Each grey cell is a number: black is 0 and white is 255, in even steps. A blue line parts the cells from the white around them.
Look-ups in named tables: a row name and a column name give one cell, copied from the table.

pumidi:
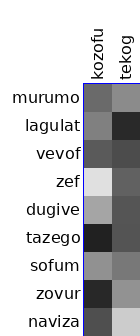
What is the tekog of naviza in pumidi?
204
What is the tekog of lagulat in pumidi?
41
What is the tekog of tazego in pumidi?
84
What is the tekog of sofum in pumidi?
120
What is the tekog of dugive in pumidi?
85
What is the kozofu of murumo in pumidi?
106
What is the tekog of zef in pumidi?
97
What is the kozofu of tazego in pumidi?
33
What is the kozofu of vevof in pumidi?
90
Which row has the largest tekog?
naviza

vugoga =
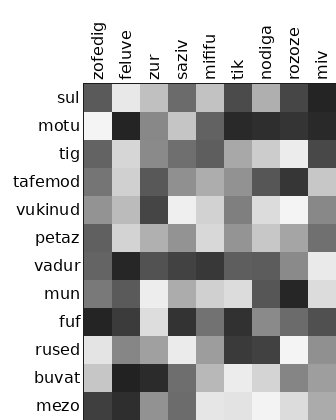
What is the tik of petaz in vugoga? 148
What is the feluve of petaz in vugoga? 211
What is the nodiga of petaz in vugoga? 199
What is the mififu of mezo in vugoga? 230
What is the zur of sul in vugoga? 192
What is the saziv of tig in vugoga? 111
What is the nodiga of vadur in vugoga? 92
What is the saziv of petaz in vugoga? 147
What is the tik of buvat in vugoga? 236
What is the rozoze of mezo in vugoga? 220
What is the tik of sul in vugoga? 75
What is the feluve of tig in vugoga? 214
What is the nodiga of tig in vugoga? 204
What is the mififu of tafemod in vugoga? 173
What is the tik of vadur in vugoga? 94
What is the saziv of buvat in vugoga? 110
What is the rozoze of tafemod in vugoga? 54

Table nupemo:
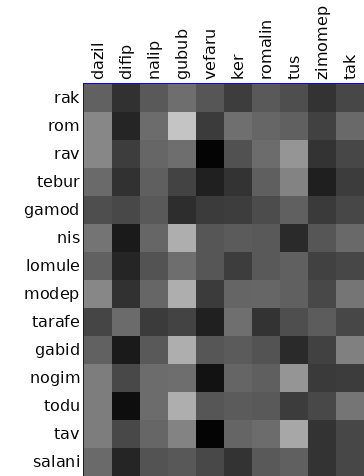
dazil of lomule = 97
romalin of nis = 89
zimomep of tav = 51
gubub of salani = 88
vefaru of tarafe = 32
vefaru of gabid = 86
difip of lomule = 37
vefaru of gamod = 59
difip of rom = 37
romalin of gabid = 83
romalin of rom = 102
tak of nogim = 60
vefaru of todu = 86
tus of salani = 96
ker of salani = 51

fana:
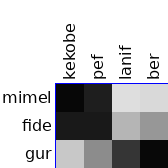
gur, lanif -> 53
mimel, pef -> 30
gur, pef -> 140
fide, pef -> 25
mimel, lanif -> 222
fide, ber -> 151
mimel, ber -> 217
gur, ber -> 8
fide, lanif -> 181
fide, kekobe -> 25
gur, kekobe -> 200
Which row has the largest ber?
mimel

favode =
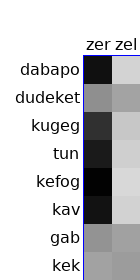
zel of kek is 156
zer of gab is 147
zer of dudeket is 143
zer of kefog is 2
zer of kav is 18
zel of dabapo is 211
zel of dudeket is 163

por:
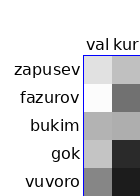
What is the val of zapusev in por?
225
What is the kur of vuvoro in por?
28
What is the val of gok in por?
196
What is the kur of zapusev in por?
192
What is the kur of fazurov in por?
113
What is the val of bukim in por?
179
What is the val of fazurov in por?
252
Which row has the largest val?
fazurov

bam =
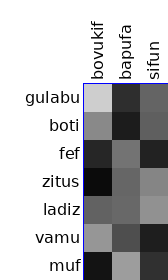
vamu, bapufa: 78
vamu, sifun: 30
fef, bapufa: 115
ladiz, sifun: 145
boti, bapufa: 28
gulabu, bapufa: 46

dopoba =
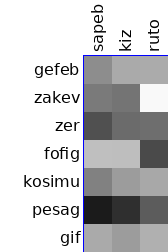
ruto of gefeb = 171
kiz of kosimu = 156
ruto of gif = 176
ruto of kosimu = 168
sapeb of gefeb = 141
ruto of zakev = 249
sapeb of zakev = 122
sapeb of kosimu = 129
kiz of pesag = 47
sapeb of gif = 170
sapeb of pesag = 27
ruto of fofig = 74
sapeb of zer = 80
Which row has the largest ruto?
zakev

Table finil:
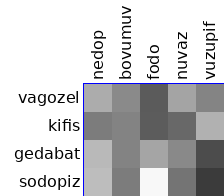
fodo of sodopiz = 248
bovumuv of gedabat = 131
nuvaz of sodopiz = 116
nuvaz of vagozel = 164
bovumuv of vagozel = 138
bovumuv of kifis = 131
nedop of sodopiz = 189
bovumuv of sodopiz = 124
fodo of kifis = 92
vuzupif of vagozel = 132
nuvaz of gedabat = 137
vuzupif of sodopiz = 59
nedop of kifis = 124
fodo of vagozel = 91
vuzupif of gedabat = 76
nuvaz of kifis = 104
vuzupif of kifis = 177
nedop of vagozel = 172
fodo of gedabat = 165
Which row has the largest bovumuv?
vagozel

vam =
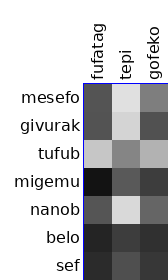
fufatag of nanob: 85
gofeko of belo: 48
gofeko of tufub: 178
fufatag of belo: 36
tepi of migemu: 89
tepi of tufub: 133
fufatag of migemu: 19
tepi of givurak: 212
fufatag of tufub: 198
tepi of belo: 61
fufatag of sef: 43

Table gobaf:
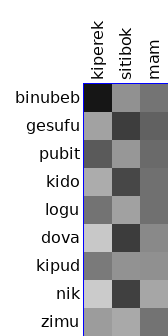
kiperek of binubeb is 22
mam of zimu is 115
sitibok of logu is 161
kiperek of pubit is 90
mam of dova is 137
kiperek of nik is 203
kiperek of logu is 115
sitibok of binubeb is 145
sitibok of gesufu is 61
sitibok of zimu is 169
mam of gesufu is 97
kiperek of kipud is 122
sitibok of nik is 64
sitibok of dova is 60
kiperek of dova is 200

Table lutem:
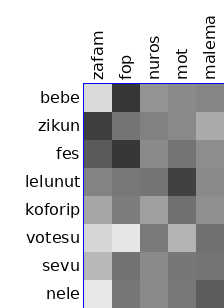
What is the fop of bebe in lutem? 54
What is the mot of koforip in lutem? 113
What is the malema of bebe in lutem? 133
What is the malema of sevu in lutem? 116
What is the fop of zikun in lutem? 116
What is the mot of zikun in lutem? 137
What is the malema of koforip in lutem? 143
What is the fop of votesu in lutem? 230
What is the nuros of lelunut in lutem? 116
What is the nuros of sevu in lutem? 138
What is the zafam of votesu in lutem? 214
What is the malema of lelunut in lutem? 138
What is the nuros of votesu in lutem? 122
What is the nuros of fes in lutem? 138
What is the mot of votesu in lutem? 179
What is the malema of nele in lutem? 92
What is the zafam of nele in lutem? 231

